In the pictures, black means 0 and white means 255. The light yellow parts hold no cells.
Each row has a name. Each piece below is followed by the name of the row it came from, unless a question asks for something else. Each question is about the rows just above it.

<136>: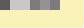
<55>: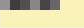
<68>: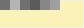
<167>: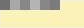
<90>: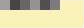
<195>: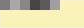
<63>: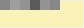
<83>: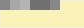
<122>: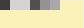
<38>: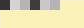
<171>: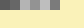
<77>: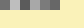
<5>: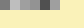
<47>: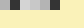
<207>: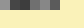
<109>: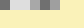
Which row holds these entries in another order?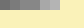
<167>
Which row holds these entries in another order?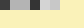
<38>
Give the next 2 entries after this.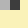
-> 200  180
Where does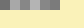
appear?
<167>
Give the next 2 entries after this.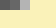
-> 147  190

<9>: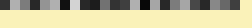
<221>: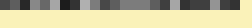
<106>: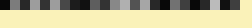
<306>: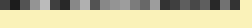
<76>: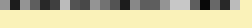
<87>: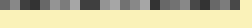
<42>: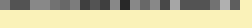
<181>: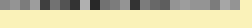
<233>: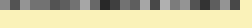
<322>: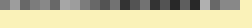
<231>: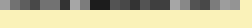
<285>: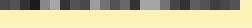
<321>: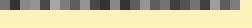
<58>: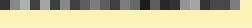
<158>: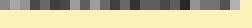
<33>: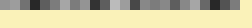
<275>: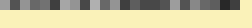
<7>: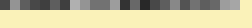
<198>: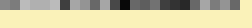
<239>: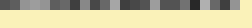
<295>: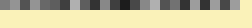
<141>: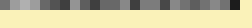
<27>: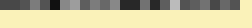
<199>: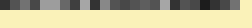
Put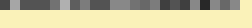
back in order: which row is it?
<42>
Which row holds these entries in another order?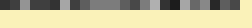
<221>
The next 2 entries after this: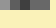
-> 136  63
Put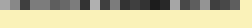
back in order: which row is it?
<221>
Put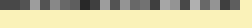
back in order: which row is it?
<275>
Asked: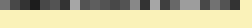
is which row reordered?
<199>
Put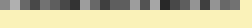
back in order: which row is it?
<158>

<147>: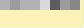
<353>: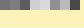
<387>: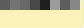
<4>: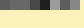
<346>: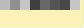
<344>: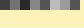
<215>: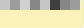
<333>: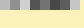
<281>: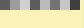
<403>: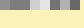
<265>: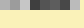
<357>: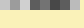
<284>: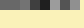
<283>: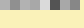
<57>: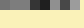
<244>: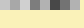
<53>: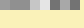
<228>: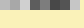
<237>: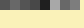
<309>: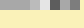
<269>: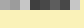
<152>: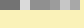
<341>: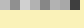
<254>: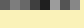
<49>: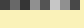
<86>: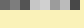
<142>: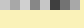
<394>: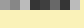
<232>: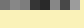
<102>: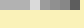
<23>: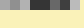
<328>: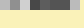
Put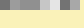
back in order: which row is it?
<53>
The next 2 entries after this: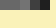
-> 156  84
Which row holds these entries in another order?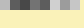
<357>
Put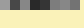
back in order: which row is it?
<232>
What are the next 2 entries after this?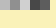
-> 84  84
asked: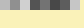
<333>
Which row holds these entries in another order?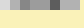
<147>

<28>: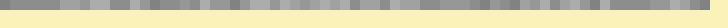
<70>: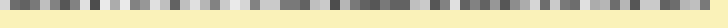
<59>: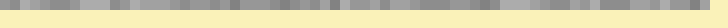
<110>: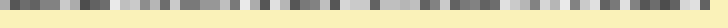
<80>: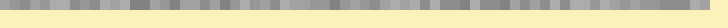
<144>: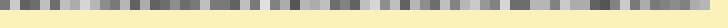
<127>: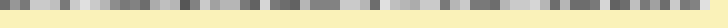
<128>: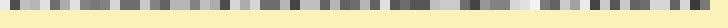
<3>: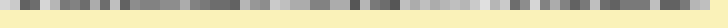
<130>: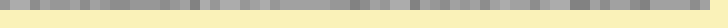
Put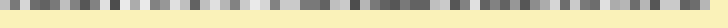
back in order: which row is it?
<70>
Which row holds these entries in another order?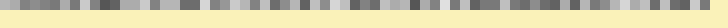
<144>

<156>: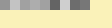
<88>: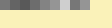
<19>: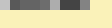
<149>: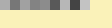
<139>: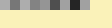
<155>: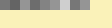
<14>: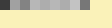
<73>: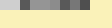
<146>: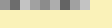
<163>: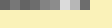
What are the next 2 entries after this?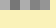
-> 79  161
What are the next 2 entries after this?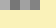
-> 140  89

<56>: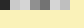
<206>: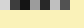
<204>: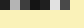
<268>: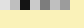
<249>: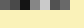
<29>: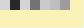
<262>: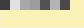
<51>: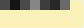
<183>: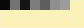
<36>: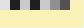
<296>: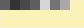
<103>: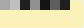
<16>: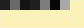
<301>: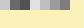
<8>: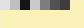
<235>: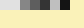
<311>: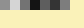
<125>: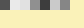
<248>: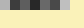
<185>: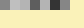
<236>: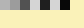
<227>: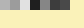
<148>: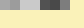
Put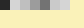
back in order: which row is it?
<29>
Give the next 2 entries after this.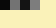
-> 94  144
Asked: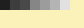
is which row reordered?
<227>
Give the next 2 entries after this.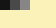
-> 61  40
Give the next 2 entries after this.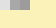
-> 82  180
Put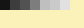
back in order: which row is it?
<8>

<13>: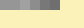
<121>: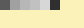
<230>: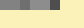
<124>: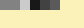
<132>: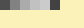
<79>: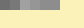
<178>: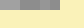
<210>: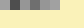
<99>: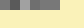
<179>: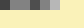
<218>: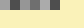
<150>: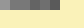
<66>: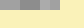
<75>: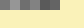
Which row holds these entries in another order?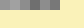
<79>
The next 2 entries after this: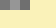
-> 130  90
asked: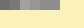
<79>
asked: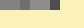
<230>
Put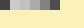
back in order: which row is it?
<132>
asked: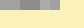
<66>
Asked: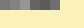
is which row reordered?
<75>

